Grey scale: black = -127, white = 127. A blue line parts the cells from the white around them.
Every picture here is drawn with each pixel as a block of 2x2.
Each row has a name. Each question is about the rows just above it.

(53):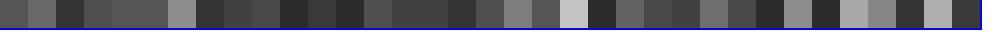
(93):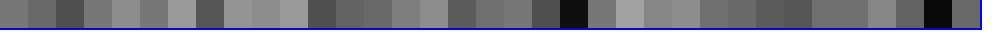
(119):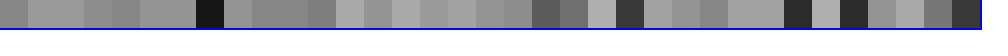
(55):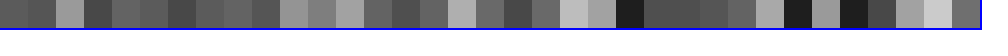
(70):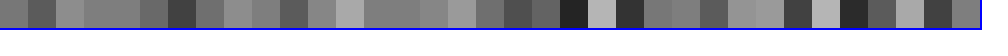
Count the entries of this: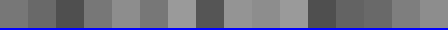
16
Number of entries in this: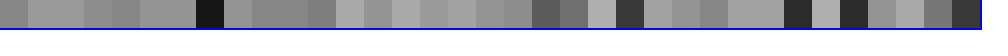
35
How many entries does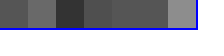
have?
7
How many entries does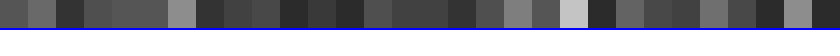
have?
30
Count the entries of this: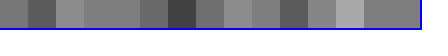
15

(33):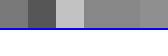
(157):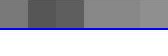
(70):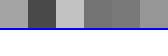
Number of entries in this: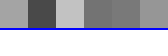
6
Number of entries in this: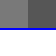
2
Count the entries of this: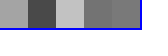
5
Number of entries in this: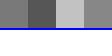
4
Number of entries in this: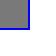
1
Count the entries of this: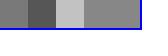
5
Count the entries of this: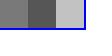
3

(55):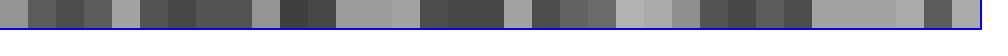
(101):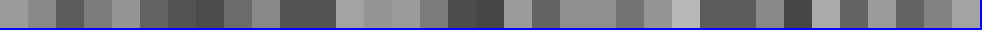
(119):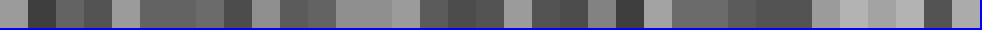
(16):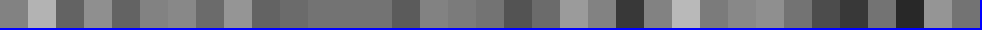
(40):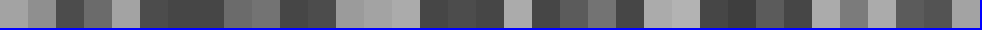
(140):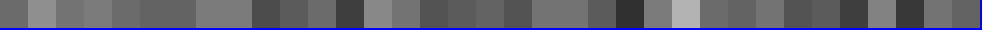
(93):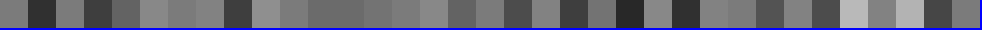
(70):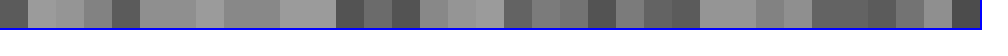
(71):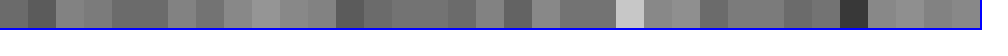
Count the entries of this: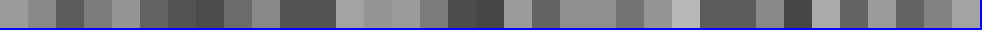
35
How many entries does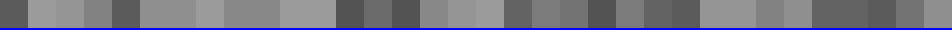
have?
34
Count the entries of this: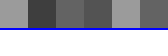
6
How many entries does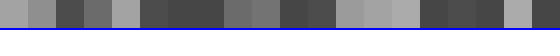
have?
20
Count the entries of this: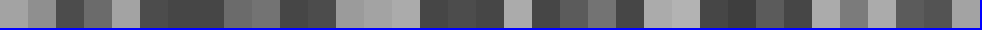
35
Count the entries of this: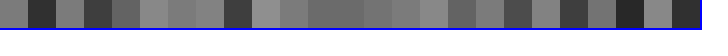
25

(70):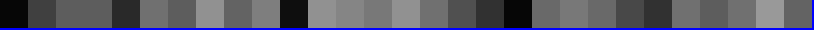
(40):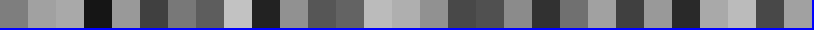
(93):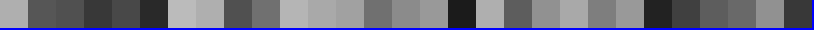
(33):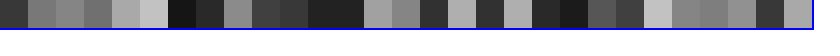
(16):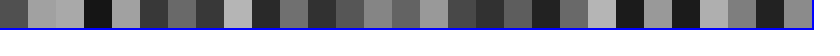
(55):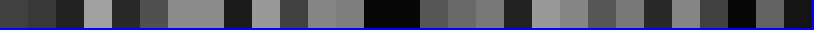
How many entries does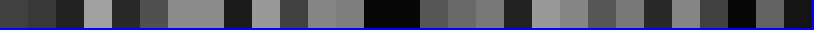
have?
29
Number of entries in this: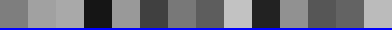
14
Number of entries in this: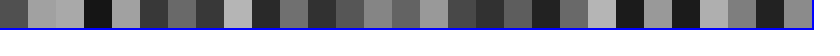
29
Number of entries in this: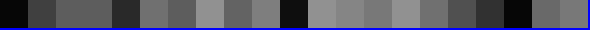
21
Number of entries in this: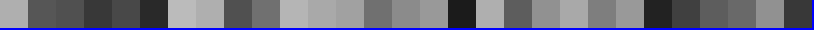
29
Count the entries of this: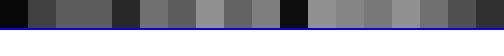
18

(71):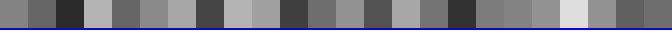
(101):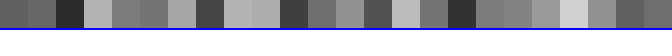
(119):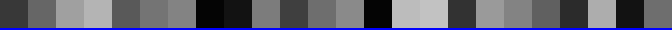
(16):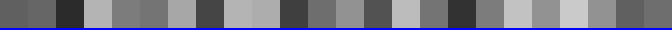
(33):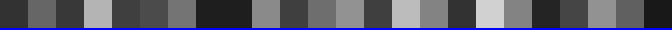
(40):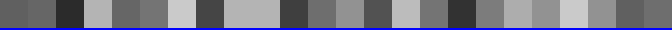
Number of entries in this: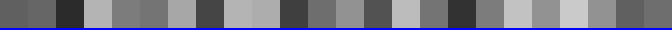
24
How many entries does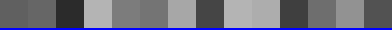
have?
14
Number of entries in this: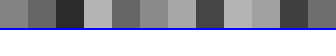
12
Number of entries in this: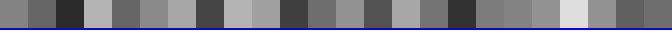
24
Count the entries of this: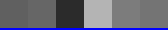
6
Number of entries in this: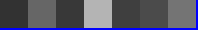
7
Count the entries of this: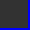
1

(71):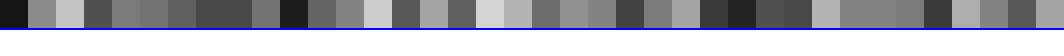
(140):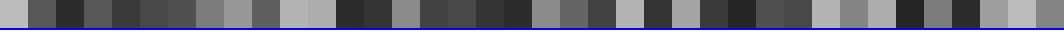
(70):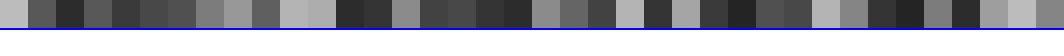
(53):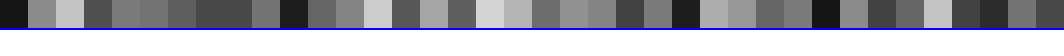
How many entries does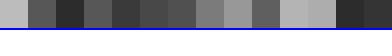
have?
14
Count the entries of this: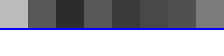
8
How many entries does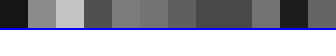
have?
12
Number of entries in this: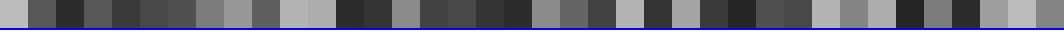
38
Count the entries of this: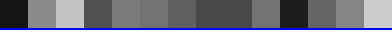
14
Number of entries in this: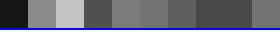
10
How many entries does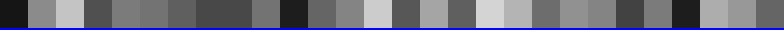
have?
28

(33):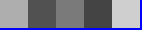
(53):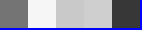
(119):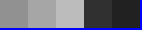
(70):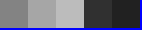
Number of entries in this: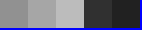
5
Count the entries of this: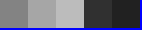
5
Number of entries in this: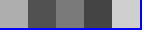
5
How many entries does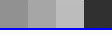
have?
4
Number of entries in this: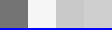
4
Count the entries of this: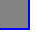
1
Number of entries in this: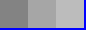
3

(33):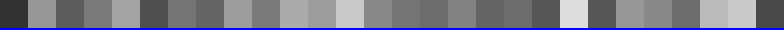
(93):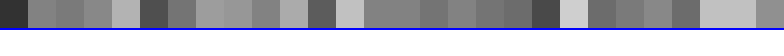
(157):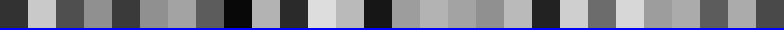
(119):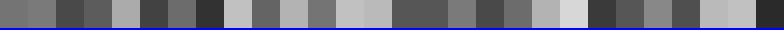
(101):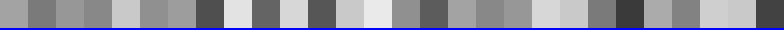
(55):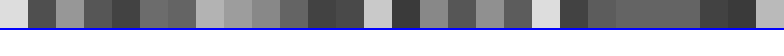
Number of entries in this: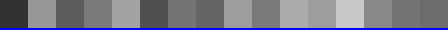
16
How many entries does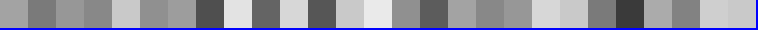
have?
27
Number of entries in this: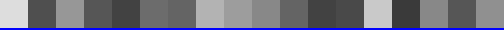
18
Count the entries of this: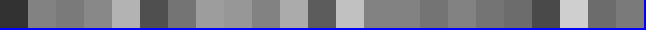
23
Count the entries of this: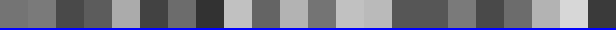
22
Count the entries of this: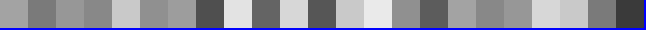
23
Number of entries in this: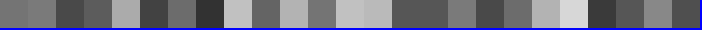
25

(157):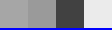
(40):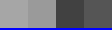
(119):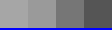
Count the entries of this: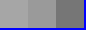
3
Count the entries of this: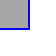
1
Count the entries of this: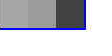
3
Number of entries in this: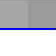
2

